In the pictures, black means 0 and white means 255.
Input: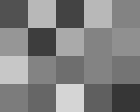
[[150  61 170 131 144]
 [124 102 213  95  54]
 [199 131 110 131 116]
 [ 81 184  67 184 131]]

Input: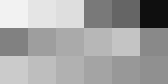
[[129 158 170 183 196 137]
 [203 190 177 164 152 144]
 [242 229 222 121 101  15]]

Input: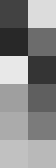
[[232  52]
 [159  95]
 [ 40 108]
 [171 123]
 [193 185]
 [ 66 220]]

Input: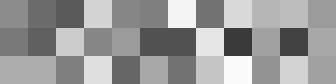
[[121  96 203 134 155  81  81 230  58 161  66 168]
 [141 108  89 211 134 127 244 114 217 181 189 155]
 [174 174 127 223 102 168 114 197 251 147 211 161]]

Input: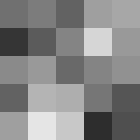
[[ 53  91 132 214 153]
 [112 124  98 159 167]
 [138 153 105 132 145]
 [ 98 180 174 118  85]
 [159 229 200  45  79]]

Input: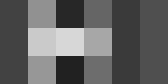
[[ 66 145  39 101  58  79]
 [ 66 151  33 109  58  79]
 [ 66 202 215 167  58  79]]

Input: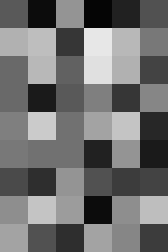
[[ 89  12 148   5  33  81]
 [105  26  89 127  54 134]
 [ 74  46 148  81  60  67]
 [163  81  46 163 134  60]
 [120 113 113  33 148  26]
 [105 184  97 224 177  67]
 [177 190  54 231 184 120]
 [142 196 156  12 142 190]
 [127 203 113 163 196  39]]

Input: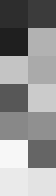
[[ 45  59]
 [247 101]
 [136 144]
 [196 170]
 [ 31 178]
 [ 87 203]
 [234 227]]

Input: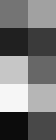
[[ 32  58]
 [ 12  72]
 [198 103]
 [116 161]
 [246 182]]
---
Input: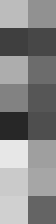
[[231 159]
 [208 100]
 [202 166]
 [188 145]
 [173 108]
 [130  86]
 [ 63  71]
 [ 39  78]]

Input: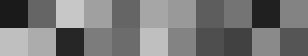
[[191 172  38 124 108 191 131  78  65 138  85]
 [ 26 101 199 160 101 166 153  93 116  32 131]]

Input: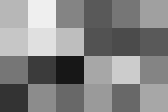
[[198 224 190  82  75  89]
 [183 239 132  89 118 160]
 [118  59  23 167 204 132]
 [ 51 140 104 154 104 167]]

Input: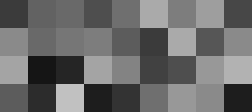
[[164  21  37 164 131  65  78 152 178]
 [138 105 118 125  92  59 170  86 138]
 [ 92  44 193  29  51 111 152 138  29]
 [ 59  98 105  78 111 170 125 158  71]]

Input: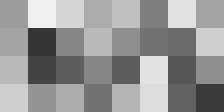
[[206 148 171 115 179 220  99  59]
 [186  67  93 134  93 226  87 142]
 [163  52 134 186 142 115 107 206]
 [156 239 214 171 192 127 226 163]]

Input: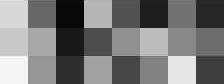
[[244 149  46 162  70 129 229  62]
 [215 103   9 181  83  31 115  39]
 [200 168  24  77 143 188 135 109]]

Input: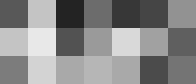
[[196 232  82 154 217 161  95]
 [124 211 169 182 169  75 116]
 [ 88 196  35 108  55  69 146]]
